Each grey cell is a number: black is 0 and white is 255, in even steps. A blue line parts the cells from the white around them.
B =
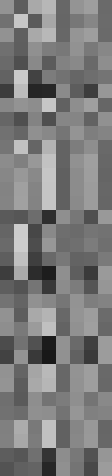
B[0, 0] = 147
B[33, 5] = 116
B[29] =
[113, 108, 144, 142, 115, 150, 128, 131]
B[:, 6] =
[158, 134, 158, 121, 105, 110, 61, 159, 98, 126, 142, 159, 158, 156, 156, 79, 117, 124, 101, 58, 85, 126, 157, 159, 64, 58, 158, 158, 116, 128, 152, 153, 82, 72]
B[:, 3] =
[183, 167, 184, 125, 91, 124, 39, 198, 79, 136, 179, 194, 198, 197, 197, 46, 137, 151, 105, 29, 56, 135, 180, 192, 27, 24, 185, 182, 115, 142, 193, 193, 52, 38]
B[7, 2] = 141
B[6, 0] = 60
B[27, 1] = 92
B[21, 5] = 147
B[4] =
[106, 79, 137, 91, 130, 137, 105, 142]
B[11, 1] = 128
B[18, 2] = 63
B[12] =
[135, 152, 137, 198, 96, 140, 158, 101]
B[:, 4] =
[103, 102, 103, 120, 130, 114, 139, 97, 134, 117, 99, 99, 96, 96, 96, 143, 110, 107, 120, 143, 140, 118, 104, 99, 146, 145, 103, 103, 124, 115, 97, 97, 141, 144]
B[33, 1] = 96
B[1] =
[113, 199, 90, 167, 102, 119, 134, 107]
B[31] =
[129, 168, 124, 193, 97, 136, 153, 103]
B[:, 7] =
[106, 107, 106, 135, 142, 116, 151, 102, 145, 132, 105, 103, 101, 103, 102, 153, 114, 111, 122, 154, 150, 131, 107, 103, 156, 156, 105, 104, 137, 131, 102, 103, 150, 156]
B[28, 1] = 90
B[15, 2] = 109
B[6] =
[60, 188, 37, 39, 139, 93, 61, 151]
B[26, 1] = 100
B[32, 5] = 120
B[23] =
[142, 121, 155, 192, 99, 145, 159, 103]

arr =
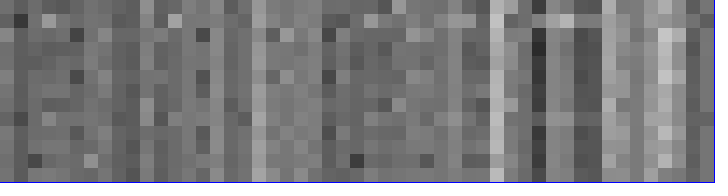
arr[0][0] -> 111
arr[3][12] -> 104
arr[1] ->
[97, 56, 112, 153, 117, 106, 115, 113, 90, 94, 132, 93, 162, 119, 120, 124, 109, 101, 157, 130, 118, 130, 124, 91, 86, 109, 151, 121, 113, 127, 113, 131, 150, 147, 99, 193, 99, 109, 128, 160, 180, 122, 123, 158, 141, 123, 154, 148, 135, 114, 94]
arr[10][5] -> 103
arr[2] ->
[134, 94, 109, 105, 111, 68, 113, 134, 103, 103, 118, 124, 107, 120, 73, 136, 104, 112, 137, 94, 152, 121, 136, 71, 127, 106, 103, 103, 102, 148, 133, 112, 131, 104, 103, 179, 124, 126, 55, 133, 124, 75, 86, 161, 147, 115, 136, 197, 173, 94, 117]
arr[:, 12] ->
[103, 162, 107, 104, 106, 107, 107, 104, 127, 107, 107, 107, 108]
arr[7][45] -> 123
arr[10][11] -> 95
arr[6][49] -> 97
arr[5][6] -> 114
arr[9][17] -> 113
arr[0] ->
[111, 93, 108, 93, 88, 100, 113, 107, 99, 93, 143, 97, 103, 126, 116, 134, 92, 111, 151, 123, 117, 124, 128, 108, 109, 102, 103, 85, 151, 118, 114, 111, 131, 100, 86, 177, 157, 110, 61, 134, 119, 87, 84, 172, 121, 123, 149, 173, 139, 92, 117]
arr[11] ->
[111, 92, 72, 104, 110, 107, 144, 110, 96, 92, 126, 97, 107, 113, 121, 127, 102, 112, 154, 120, 119, 123, 127, 93, 111, 61, 106, 102, 110, 111, 87, 116, 131, 93, 95, 156, 134, 110, 60, 134, 122, 81, 85, 162, 132, 122, 144, 179, 141, 94, 117]
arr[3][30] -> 109
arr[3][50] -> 118
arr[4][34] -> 90
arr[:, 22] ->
[128, 124, 136, 125, 127, 129, 118, 128, 125, 126, 116, 127, 113]
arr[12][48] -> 120
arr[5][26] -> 105
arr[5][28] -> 101
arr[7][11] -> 97
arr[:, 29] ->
[118, 127, 148, 114, 115, 136, 121, 118, 122, 126, 121, 111, 120]
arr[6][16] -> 105
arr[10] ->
[116, 92, 113, 118, 118, 103, 106, 120, 99, 85, 118, 95, 107, 120, 96, 139, 105, 115, 159, 130, 119, 133, 116, 94, 107, 103, 118, 110, 114, 121, 122, 116, 128, 114, 121, 183, 123, 105, 67, 132, 126, 86, 86, 146, 145, 122, 153, 158, 135, 99, 117]
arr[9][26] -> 108
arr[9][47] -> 184
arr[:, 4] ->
[88, 117, 111, 95, 108, 111, 116, 96, 113, 111, 118, 110, 117]
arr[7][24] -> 109
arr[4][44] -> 127
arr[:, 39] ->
[134, 160, 133, 131, 134, 132, 132, 134, 145, 132, 132, 134, 131]
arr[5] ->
[127, 94, 108, 106, 111, 74, 114, 131, 102, 99, 115, 116, 107, 120, 82, 136, 104, 112, 141, 102, 142, 120, 129, 72, 127, 104, 105, 103, 101, 136, 128, 112, 131, 104, 104, 179, 124, 118, 55, 132, 124, 76, 86, 160, 149, 119, 141, 194, 164, 94, 117]
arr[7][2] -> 107

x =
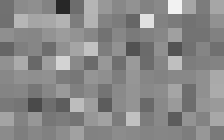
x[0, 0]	113
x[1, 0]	112
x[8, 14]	131
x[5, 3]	145
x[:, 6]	[181, 179, 135, 194, 107, 149, 138, 158, 151, 130]
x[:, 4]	[39, 179, 156, 145, 211, 124, 154, 93, 124, 141]
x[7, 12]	154
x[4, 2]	104
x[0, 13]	166
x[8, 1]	131
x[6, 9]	148
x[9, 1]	126
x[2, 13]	115
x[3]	[101, 127, 134, 109, 145, 165, 194, 125, 146, 82, 107, 144, 83, 113, 133, 112]
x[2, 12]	160
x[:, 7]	[152, 131, 114, 125, 152, 143, 116, 92, 162, 131]
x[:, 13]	[166, 114, 115, 113, 125, 136, 110, 109, 147, 125]
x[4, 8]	111
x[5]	[136, 145, 143, 145, 124, 119, 149, 143, 126, 150, 134, 131, 136, 136, 144, 169]
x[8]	[164, 131, 151, 119, 124, 116, 151, 162, 124, 193, 124, 137, 92, 147, 131, 168]
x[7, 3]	110
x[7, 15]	154
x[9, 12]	133
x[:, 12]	[242, 123, 160, 83, 191, 136, 165, 154, 92, 133]
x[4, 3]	158
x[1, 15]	145
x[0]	[113, 139, 143, 131, 39, 109, 181, 152, 136, 146, 130, 137, 242, 166, 124, 166]

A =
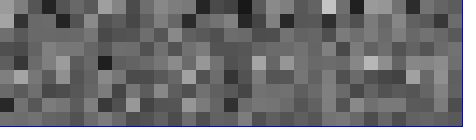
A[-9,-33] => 155
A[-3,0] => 106
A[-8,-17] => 129
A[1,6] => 138
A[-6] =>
[79, 75, 99, 128, 119, 119, 102, 87, 110, 109, 81, 112, 83, 113, 124, 83, 83, 86, 100, 107, 107, 114, 101, 128, 73, 124, 98, 110, 83, 99, 84, 107, 114]
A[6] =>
[106, 91, 111, 72, 77, 87, 102, 124, 69, 118, 92, 136, 94, 80, 113, 96, 88, 70, 114, 111, 113, 94, 106, 128, 106, 73, 99, 82, 90, 85, 101, 130, 97]
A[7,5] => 92
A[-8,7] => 82
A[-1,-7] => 77
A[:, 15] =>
[74, 114, 80, 83, 114, 109, 96, 101, 98]
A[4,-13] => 150
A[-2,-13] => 107
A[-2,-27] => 127
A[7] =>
[40, 114, 87, 124, 117, 92, 127, 57, 80, 152, 68, 84, 85, 150, 123, 101, 49, 108, 118, 116, 107, 85, 97, 127, 83, 137, 112, 121, 121, 90, 89, 124, 77]
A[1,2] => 105
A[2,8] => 82
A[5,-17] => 53
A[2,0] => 111
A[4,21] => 116
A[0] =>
[155, 126, 85, 36, 84, 104, 89, 159, 132, 75, 110, 136, 125, 121, 37, 74, 66, 24, 91, 138, 127, 88, 99, 196, 111, 32, 154, 150, 113, 44, 115, 100, 92]
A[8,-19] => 78
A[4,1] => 55
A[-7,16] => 109
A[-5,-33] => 94
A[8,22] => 86
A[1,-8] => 80
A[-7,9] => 84
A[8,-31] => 114
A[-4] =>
[127, 164, 119, 91, 144, 84, 99, 137, 118, 75, 76, 89, 103, 161, 82, 109, 53, 82, 124, 85, 86, 118, 98, 125, 80, 107, 81, 71, 66, 161, 105, 144, 95]
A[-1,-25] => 104

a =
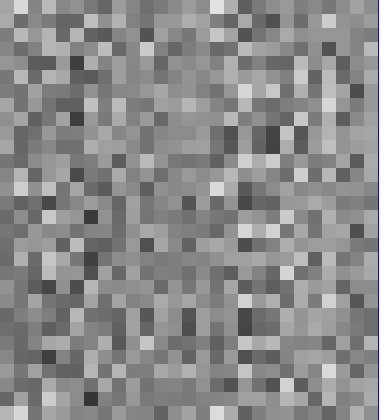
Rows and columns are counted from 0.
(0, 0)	165
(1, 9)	129
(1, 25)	142
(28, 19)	142
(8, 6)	153
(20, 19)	94
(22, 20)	174
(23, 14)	157
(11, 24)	164
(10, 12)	146
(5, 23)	187
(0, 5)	145
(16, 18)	173
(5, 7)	111
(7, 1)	115
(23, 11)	149
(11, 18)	173
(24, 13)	115
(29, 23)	100
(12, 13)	153
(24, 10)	197
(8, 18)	144
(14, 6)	155
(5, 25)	131
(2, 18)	116
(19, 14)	138
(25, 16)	154
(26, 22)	133
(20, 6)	181
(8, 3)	119
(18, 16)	159
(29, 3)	166
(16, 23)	162
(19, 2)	102
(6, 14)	129
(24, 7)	174
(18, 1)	176
